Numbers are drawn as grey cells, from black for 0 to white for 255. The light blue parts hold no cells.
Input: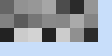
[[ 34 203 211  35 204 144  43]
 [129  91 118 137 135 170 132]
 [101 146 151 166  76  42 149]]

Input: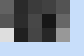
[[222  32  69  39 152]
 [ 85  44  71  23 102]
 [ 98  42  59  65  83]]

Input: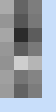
[[155  98 124]
 [160 118 132]
 [146 206 181]
 [151  93 121]
 [166  43  92]
 [149  86 120]
 [171 100 125]]

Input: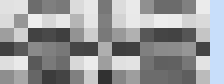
[[142 167 102  60  68 128 203  49 134 158 108 108 103  94 187]
 [222 233  89 122 108 216 235 158 224 227 114  96  97 119 227]
 [ 64  89 138 128 120  70  68 175  62  64 128 139 140 150  68]
 [158 209  66  73  63 147 205 121 153 177  87  69  67  85 197]
 [219 150 238 215 231 181 229 127 211 233 222 237 235 211 218]
 [225 227 108 127 121 219 232 119 220 234 144 107 107 128 235]]

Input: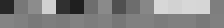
[[132 128 121 126 123 130 125 129 119 128 129 124 128 128 121 128]
 [ 39 120 140 208  48  31 110 138  80 109 135 215 210 215 214 126]]

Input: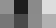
[[119  74 139 177]
 [146  29 138 221]]

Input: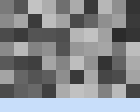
[[ 75  96 105  64 171 193 185 129 186  67]
 [164 102  84  94 142  57 168  70  76 163]
 [ 89  69  63 165 132 190 146  51  99 171]
 [138 185 131 144  83 151 159 166 118 189]
 [ 75  59  84  83  78 182 194 161  43  52]
 [138 165  59 189 163  74 101 143 159  58]
 [122  85 195 173 111 171  57 183 143  52]]

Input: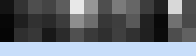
[[  5  47  55  24  43  80  58  47  63  49  32  11  77  97]
 [  7  31  49  42  60 142 110  55  62  89  33   9 113  73]
 [ 20  51  78  68  93 232 150  78 123 102  61  33 216  77]]
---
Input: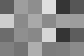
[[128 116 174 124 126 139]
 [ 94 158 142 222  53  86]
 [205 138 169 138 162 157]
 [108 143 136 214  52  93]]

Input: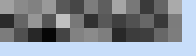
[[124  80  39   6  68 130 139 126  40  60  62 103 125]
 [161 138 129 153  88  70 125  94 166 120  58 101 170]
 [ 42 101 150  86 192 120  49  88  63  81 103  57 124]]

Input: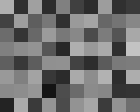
[[ 35 171  58 148  75 147 166  59 147 110]
 [176  48 160  44 128  64  44 157  48  58]
 [ 66 158  94 119  48 154 164 103 116 135]
 [108  53 104 155 120 136  75 124  84 168]
 [128 140 147  86  40 175 153 170  47 195]
 [ 95  56  93 144 145  66  45  91 122 124]
 [153 128 163  56  43 170 141 178  45 173]
 [138 141 150  20  77 107 139 135  50  52]]

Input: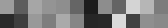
[[ 42  62 153 126 170 134  38  40 217  65 143 137]
 [157  93 166 148 142 101  28 141 100 212 182 124]]

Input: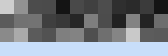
[[138 170  91  82 127 131  79 111 133 201  92  90]
 [206 146  76  75  20  73  64  77  47  42  59  20]
 [ 91 114 115  63  56  38 126  76  33 131  35 109]]

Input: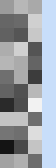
[[162 176 108]
 [155 183 169]
 [102 106 208]
 [ 97  85 200]
 [173 208  84]
 [182 171 100]
 [111 172  60]
 [ 99  81 184]
 [ 42  78 242]
 [196 196 110]
 [117 111 221]
 [ 20  73 196]]

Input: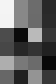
[[103  33 148  55]
 [244 136 108  41]
 [243 136 107  43]
 [ 76  10 186  55]
 [ 71  39  51  33]
 [174 121 107   8]]

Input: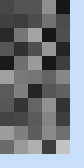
[[107 153 175  62 194]
 [ 72  84  85 143  23]
 [ 65  62  76 114  76]
 [ 41 119 163  23  79]
 [ 86  49  79 150  37]
 [ 26 111 154  24  62]
 [159 120 118 100 134]
 [ 90 127  36  86  97]
 [ 87  53 101 145  51]
 [ 68  71  90 132  62]
 [156 127  93 138 111]]
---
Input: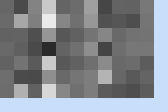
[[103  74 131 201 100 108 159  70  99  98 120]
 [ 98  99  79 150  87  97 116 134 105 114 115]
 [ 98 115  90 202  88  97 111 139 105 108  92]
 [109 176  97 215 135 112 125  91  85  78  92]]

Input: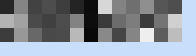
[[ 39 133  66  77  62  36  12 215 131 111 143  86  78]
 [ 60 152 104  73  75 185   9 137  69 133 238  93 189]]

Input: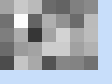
[[164 201 186 107  99 128 138]
 [126 173  54 164 211 170 188]
 [ 76 197 169  83 134 131 113]]

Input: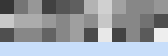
[[ 54 117 151  65  85  95 179 208 161 135 135 150]
 [ 79 135 135  99 135 159  74 232  67 135  90 238]]

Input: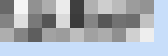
[[104 245 145 173 235  63 177 206 187 156 147]
 [174 132  94 162 156 190 161 172 143 208 238]]

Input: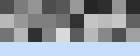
[[ 79 124 148  77  87 153  37  46 148  42]
 [116 182  48 132 218  90 185 136  80 159]]

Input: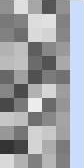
[[145 222 166  85 145]
 [129 110 218 211 134]
 [187 193 108  83 169]
 [133  75 178 214 157]
 [198 190 111 136 164]
 [ 52  67 212 172 122]]

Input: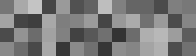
[[118 169 196  70 154  81  98 190 128 101 101  75 127 120]
 [ 75 147 108 162 129  66  88 112  51 108 175 184 157  93]]

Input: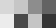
[[215 198 141  99]]
